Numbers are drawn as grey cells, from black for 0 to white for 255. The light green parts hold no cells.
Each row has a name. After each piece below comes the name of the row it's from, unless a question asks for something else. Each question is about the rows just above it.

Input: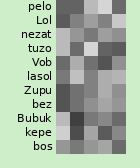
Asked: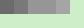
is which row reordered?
bos
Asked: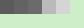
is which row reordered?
tuzo
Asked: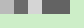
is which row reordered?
pelo
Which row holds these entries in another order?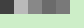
Bubuk

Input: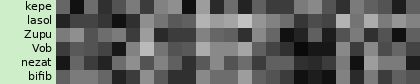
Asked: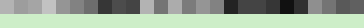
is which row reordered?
lasol
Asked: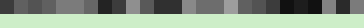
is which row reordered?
bifib
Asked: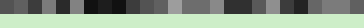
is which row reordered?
bifib
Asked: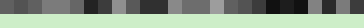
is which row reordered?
bifib
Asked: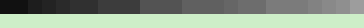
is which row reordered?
kepe
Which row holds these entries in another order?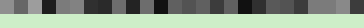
bifib

